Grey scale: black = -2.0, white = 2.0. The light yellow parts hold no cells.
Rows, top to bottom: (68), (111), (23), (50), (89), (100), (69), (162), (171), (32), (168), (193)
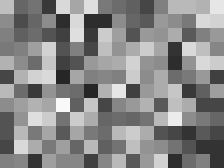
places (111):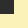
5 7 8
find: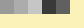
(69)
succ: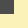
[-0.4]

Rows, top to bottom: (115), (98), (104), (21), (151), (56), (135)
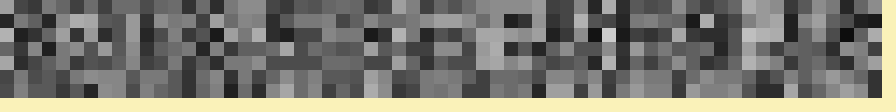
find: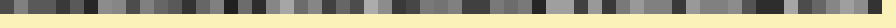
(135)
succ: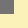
[0.0]
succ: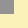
[-1.2]

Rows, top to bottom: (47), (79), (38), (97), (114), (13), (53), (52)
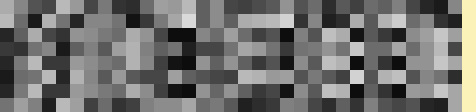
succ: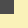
[-0.6]
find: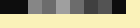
(38)
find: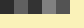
(52)
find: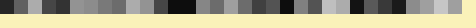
(38)
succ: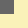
[0.3]
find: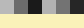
(79)

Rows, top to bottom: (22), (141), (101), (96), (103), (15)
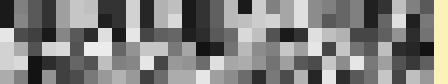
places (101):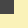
11 26 27
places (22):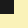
1 14 18
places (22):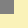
2 20 24 26 30
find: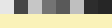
(96)

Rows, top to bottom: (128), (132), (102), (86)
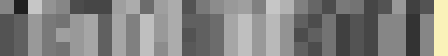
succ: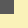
[-0.5]
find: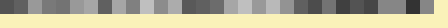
(86)

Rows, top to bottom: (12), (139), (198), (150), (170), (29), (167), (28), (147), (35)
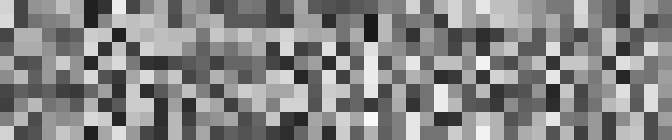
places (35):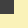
20 42 44
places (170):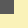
14 26
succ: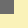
[1.3]
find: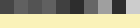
(35)
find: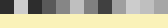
(167)
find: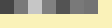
(198)
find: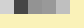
(12)

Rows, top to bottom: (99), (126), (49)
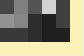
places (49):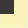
1 2
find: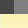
(99)

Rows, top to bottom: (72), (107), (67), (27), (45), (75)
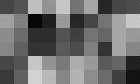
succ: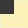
[-0.5]
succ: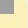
[0.0]
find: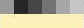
(107)

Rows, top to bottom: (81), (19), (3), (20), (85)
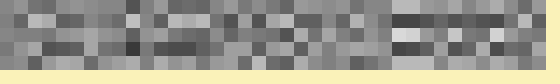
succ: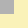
[0.2]
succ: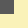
[-0.5]

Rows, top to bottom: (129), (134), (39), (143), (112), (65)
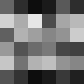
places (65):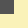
1
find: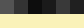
(65)

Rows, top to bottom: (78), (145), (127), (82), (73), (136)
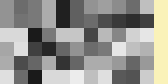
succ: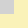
[1.6]
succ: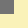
[-0.1]
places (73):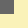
3 6 10
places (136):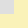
1 8
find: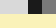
(127)
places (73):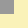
9 11

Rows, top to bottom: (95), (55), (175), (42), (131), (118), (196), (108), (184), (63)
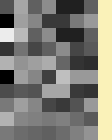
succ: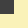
[1.0]
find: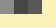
(42)
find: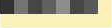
(42)
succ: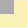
[-0.4]
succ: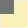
[-0.9]
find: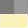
(55)

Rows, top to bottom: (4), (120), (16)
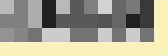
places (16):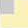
4 5 8 10
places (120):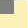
1 2
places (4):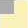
3
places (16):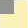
1
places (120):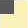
5 6 7

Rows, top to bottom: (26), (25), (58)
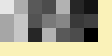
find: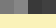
(25)
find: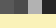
(26)

